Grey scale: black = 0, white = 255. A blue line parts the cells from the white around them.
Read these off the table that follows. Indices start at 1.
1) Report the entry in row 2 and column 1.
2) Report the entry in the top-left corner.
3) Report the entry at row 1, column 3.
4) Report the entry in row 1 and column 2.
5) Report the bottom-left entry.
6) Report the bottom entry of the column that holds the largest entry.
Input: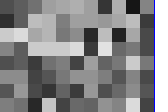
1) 47
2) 79
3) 113
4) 93
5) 126
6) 146

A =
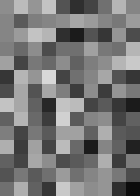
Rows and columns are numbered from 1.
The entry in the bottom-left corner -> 112
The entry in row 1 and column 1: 141
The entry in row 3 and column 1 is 133
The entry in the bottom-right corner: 12
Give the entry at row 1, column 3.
149
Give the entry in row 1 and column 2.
187
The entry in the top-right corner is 133
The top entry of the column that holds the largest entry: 195
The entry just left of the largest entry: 149
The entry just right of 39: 195
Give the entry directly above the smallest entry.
76
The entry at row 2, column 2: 90
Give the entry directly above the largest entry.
105
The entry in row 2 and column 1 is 133

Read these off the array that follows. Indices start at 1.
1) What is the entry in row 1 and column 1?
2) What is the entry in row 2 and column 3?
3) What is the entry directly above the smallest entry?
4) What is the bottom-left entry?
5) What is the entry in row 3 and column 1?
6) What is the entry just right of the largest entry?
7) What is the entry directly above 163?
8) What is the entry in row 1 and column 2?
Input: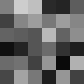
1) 128
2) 157
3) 50
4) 71
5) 99
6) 191
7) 114
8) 205

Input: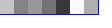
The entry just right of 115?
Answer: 56
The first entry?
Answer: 196
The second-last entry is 249

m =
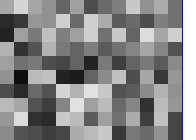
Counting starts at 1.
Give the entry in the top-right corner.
113
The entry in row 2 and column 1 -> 42
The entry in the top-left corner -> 166
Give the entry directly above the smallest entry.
113
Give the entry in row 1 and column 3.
166
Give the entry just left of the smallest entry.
145
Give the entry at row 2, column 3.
151
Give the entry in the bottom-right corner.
69
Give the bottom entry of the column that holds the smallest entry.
83
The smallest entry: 14
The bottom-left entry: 139
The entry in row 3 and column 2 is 159
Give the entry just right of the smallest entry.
186
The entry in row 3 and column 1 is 34
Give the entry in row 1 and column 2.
213
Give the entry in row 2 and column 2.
56
